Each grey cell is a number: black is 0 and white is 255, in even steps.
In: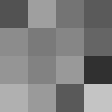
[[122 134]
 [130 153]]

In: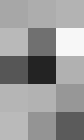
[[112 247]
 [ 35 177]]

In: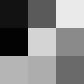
[[212 138]
 [173 106]]

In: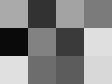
[[130  58]
 [109  92]]

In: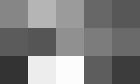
[[ 85 144]
 [237 252]]

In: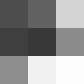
[[ 56 139]
 [241 253]]

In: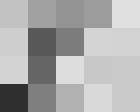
[[ 88 124]
 [101 221]]

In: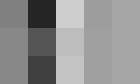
[[ 85 189]
 [ 64 196]]

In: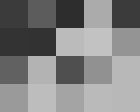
[[ 50 187]
 [179  79]]
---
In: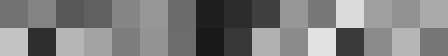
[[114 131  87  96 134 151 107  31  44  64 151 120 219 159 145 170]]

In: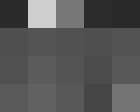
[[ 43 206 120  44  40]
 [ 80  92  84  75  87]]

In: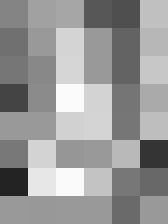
[[132 161 166  87  79 192]
 [118 136 214 153  99 199]
 [153 153 209 212 118 190]
 [ 35 231 250 195 119 104]]

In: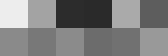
[[237 163  44  42 170  93]]

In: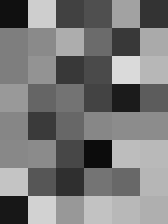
[[ 16 206  65  79 162  51]
 [126 147  56  74 218 183]
 [134  58 103 135 140 140]
 [196  86  47 116 104 182]]

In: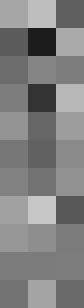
[[166 190  95]
 [108 133 125]
 [148 103 157]
 [129 114 146]
 [151 142 123]
 [114 164 105]]
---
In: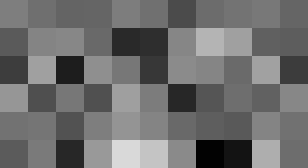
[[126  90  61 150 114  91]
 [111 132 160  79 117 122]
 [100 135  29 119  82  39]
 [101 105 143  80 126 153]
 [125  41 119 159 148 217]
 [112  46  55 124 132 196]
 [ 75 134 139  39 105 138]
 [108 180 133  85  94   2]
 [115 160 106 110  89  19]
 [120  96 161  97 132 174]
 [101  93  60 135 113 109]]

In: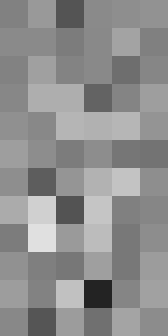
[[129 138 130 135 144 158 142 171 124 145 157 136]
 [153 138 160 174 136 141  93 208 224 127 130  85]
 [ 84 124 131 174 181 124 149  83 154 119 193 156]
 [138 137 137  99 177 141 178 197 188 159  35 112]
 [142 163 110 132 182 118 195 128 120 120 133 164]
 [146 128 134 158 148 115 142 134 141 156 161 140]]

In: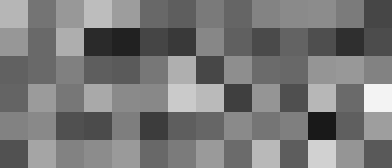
[[182 151  97 100 130  81]
 [116 105 105 155 137 165]
 [152 174 128 119  80 130]
 [189  42  94 169  75 140]
 [157  33  90 138 126 154]
 [104  69 119 136  60 104]
 [ 94  57 175 202  94 123]
 [122 135  71 186 102 154]
 [101  96 142  63 138 107]
 [131  74 107 149 117 185]
 [138  99 104  79 127  93]
 [140  78 149 183  25 209]
 [123  47 152 106  95 149]
 [ 70  76 130 243 158  89]]

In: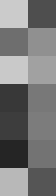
[[203 110 201  56  61  37 184]
 [ 78 144 161 120 124 115  85]]

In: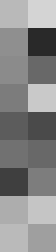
[[185 143 139 124  92 113  63 173 186]
 [212  41 104 201  74 104 125 197 159]]

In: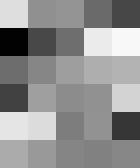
[[222   2 109  65 229 171]
 [144  72 134 159 220 153]
 [148 110 158 140 125 133]
 [106 235 174 145 146 129]
 [ 71 248 179 211  54 135]]

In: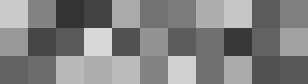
[[203 152  98]
 [131  69 107]
 [ 51  90 185]
 [ 67 216 173]
 [170  80 187]
 [114 147 130]
 [123  92 208]
 [174 112 112]
 [198  56 170]
 [ 91  98  81]
 [127 162  87]]

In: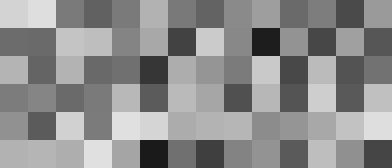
[[211 108 180 124 145 178]
 [222 106 100 133  91 181]
 [122 196 179 106 209 174]
 [ 97 190 105 122 123 224]
 [122 132 112 184 224 165]
 [178 168  54  91 213  26]
 [121  66 173 186 172 112]
 [ 99 203 149 166 179  63]
 [138 136 123  80 182 131]
 [158  29 201 183 140 147]
 [106 147  72  84 149  90]
 [125  71 187 206 168 190]
 [ 74 160  83  89 194 144]
 [154  86 114 192 222  69]]
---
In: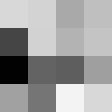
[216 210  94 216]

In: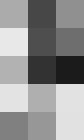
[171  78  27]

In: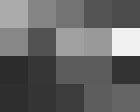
[171  82  92  93]

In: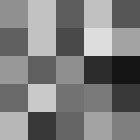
[144 194 143 122 127]

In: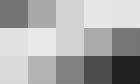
[117 232 130]

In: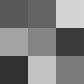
[ 88 132 123]

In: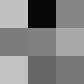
[193 129 119]
